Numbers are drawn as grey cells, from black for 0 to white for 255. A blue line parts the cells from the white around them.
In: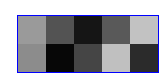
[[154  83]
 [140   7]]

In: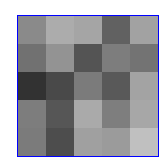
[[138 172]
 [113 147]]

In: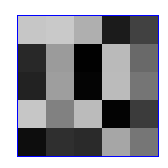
[[198 201]
 [ 40 155]]

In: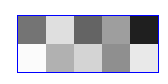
[[116 223]
 [251 177]]

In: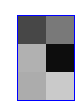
[[ 71 121]
 [177  13]]

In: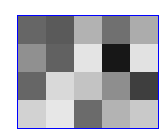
[[102  90]
 [144  97]]
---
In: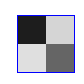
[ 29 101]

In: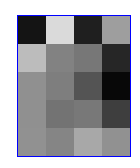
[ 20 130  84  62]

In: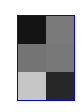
[ 20 120]

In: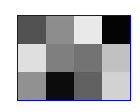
[ 82 127  97]

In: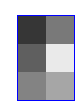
[ 54 234]

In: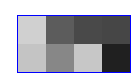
[208 135]

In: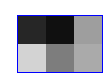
[ 38 125]

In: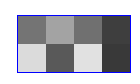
[116  89]

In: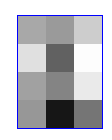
[168  97 234]
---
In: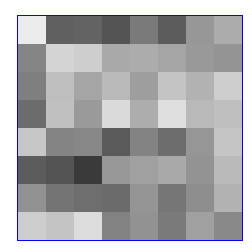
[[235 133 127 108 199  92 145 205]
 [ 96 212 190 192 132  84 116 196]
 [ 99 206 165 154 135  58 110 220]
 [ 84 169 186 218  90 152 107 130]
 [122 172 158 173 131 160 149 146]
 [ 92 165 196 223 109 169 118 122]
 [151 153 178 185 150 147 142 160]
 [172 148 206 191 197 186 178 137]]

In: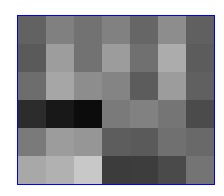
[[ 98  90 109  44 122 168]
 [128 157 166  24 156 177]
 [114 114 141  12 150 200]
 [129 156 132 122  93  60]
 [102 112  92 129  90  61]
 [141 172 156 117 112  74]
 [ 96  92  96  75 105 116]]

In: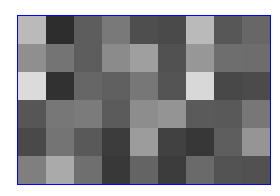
[[186 143 219  86  73 127]
 [ 45 116  49 119 116 170]
 [ 93  93 102 123  89 111]
 [121 139  96  91  60  56]
 [ 78 159 119 141 156 100]
 [ 74  81  84 148  65  60]
 [186 151 216  90  55 106]
 [ 87 110  72  89  94  83]
 [103 109  75 119 149  81]]

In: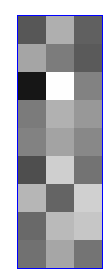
[[ 87 165  22 123 130  78 182 105 113]
 [175 124 254 177 163 207 100 186 166]
 [ 96  90 130 152 136 115 208 198 116]]

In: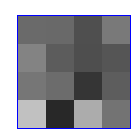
[[106 131 118 193]
 [105  92 108  40]
 [ 79  78  53 172]
 [121  85  93 115]]

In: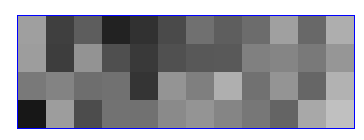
[[159 157 121  23]
 [ 63  61 131 157]
 [ 93 147 110  76]
 [ 34  79 113 114]
 [ 49  57  52 113]
 [ 74  80 148 138]
 [112  88 127 148]
 [ 94  89 175 133]
 [108 128 113 119]
 [160 133 148 100]
 [104 121 102 168]
 [174 150 178 192]]

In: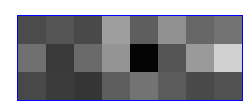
[[ 75 112  72]
 [ 84  57  59]
 [ 73 106  53]
 [158 148  93]
 [ 94   4 115]
 [144  85  92]
 [103 154  73]
 [114 209  81]]
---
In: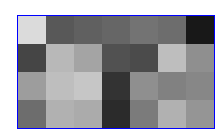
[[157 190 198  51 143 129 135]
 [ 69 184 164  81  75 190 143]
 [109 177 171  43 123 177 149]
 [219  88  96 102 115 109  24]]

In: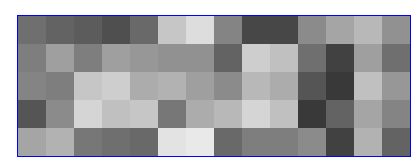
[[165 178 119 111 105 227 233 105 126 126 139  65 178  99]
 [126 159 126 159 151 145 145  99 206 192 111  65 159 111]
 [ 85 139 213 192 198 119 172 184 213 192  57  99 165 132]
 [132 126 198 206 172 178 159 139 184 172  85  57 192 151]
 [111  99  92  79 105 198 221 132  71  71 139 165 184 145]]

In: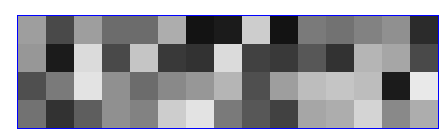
[[ 79 122 227 144 108 137 151 181  79 158 189 197 189  27 233]
 [158  73 158 108 108 173  19  27 205  19 122 114 130 144  43]
 [114  50  94 144 130 205 227 122  87  65 166 173 212 137 173]
 [151  27 219  73 197  57  50 219  65  57  87  50 181 166  73]]

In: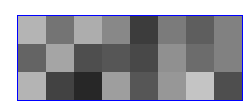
[[100 165  78  86  72 144 108 129]
 [180 116 173 136  60 123  94 129]
 [180  66  39 158  86 151 196  78]]

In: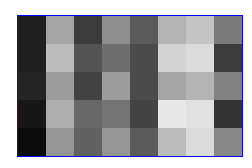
[[ 31 188  83 110  75 211 219  59]
 [ 23 173 104 116  67 232 225  51]
 [ 31 165  59 142  90 180 196 122]
 [ 37 157  67 157  75 165 180 130]
 [ 11 150  97 150  90 188 219 136]]

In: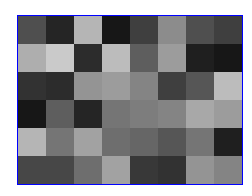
[[174 202  44 188  94 156  31  23]
 [181 117 162 110 102  86 117  31]
 [ 23  94  37 117 125 132 168 156]
 [ 71  71 110 162  56  50 148 132]
 [ 50  44 148 156 132  63  86 188]
 [ 79  37 181  23  63 140  79  63]]
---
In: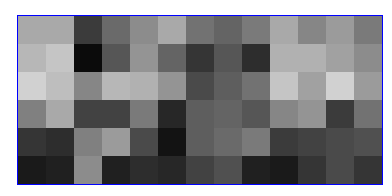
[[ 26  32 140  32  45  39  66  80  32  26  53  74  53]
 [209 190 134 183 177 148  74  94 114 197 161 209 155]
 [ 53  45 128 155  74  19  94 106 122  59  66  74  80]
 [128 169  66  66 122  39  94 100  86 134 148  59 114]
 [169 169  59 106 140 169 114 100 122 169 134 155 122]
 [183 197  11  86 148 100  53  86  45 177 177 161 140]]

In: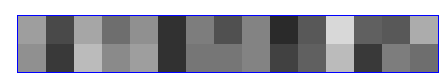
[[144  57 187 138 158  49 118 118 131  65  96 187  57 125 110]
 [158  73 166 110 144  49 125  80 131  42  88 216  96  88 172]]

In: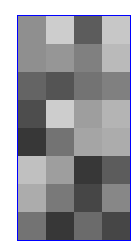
[[ 55 115 165 172]
 [ 77 205 158 180]
 [143 150 128 186]
 [100  84 115 128]
 [115  55 107  70]
 [143 205  92 199]
 [172 121  70 135]
 [192 158  55  92]]

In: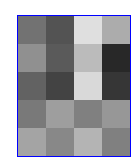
[[114  83 223 172]
 [ 98  67 217  54]
 [144  90 187  40]
 [164 136 180 128]
 [121 158 128 151]]

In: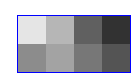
[[140 163 119  84]
 [229 182  96  50]]

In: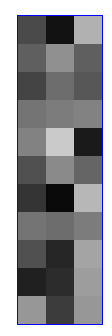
[[ 52  10 183]
 [ 74  18 177]
 [ 80  38 164]
 [ 32  44 157]
 [151  60 151]
 [116 124 130]
 [116 109 124]
 [ 80 138 101]
 [ 95 144  95]
 [ 68 109  87]
 [130 202  26]]
